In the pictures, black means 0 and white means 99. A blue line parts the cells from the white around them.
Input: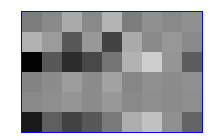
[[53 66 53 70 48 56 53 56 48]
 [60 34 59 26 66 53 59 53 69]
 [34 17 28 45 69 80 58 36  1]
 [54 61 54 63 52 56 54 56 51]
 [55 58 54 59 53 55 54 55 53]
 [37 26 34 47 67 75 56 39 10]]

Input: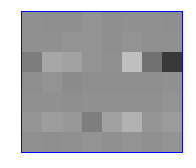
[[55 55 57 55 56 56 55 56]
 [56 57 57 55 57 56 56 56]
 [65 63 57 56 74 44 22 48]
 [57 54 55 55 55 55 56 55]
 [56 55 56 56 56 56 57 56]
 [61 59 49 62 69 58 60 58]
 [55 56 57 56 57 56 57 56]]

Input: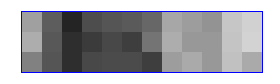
[[36 14 30 33 35 40 65 61 57 77 81 62]
 [34 18 23 28 24 45 67 59 59 76 82 67]
 [33 18 28 29 29 24 61 66 59 75 66 50]]

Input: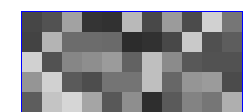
[[32 63 20 19 72 28 60 29 81 46 27]
 [70 42 42 41 17 19 28 78 31 36 26]
 [32 52 55 60 38 74 54 34 32 32 81]
 [81 35 30 45 45 74 40 58 60 29 58]
 [76 83 64 34 55 18 35 51 46 68 36]]

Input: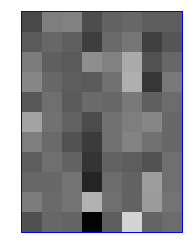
[[49 50 30 38 40 36 36 28]
 [40 37 24 41 46 25 33 35]
 [37 35 55 50 66 32 40 48]
 [40 36 35 44 68 21 47 52]
 [43 35 41 40 47 37 42 34]
 [44 38 29 44 49 52 40 63]
 [41 32 23 44 51 44 40 49]
 [43 38 20 38 36 32 43 36]
 [40 45 14 42 38 61 43 40]
 [41 45 69 43 38 60 45 48]
 [40 39  1 36 82 39 42 31]]

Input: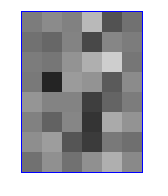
[[54 50 72 32 44 48]
 [40 51 28 52 48 44]
 [46 57 68 80 46 48]
 [14 60 57 35 54 47]
 [51 51 24 39 48 58]
 [38 52 20 66 57 50]
 [61 33 23 47 43 55]
 [56 44 56 68 53 44]]

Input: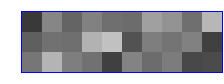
[[52 39 50 43 42 62 57 43 71 22]
 [44 43 69 75 32 49 45 50 25 37]
 [70 49 44 25 51 42 48 28 29 46]]

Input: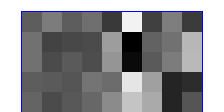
[[48 36 43 22 94 25 49 23 36]
 [26 28 29 61  0 38 44 71 44]
 [29 35 30 58  4 35 48 72 44]
 [35 33 45 42 89 62 14 17 36]
 [29 34 40 54 76 66 14 33 39]]

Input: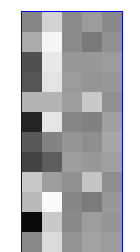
[[82 54 60 53 52]
 [95 54 47 56 66]
 [90 59 59 60 31]
 [88 60 58 59 33]
 [70 61 78 56 70]
 [89 52 50 62 14]
 [51 58 55 65 34]
 [36 61 59 62 26]
 [61 56 76 55 78]
 [97 52 48 59 72]
 [78 53 61 58  4]
 [85 57 63 60 53]]
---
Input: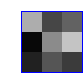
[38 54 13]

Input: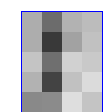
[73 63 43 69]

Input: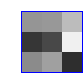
[73 28 54]

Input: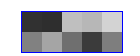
[82 23]

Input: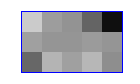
[ 6 60 62]

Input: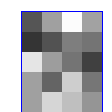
[63 49 61 62]

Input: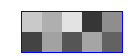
[55 64]
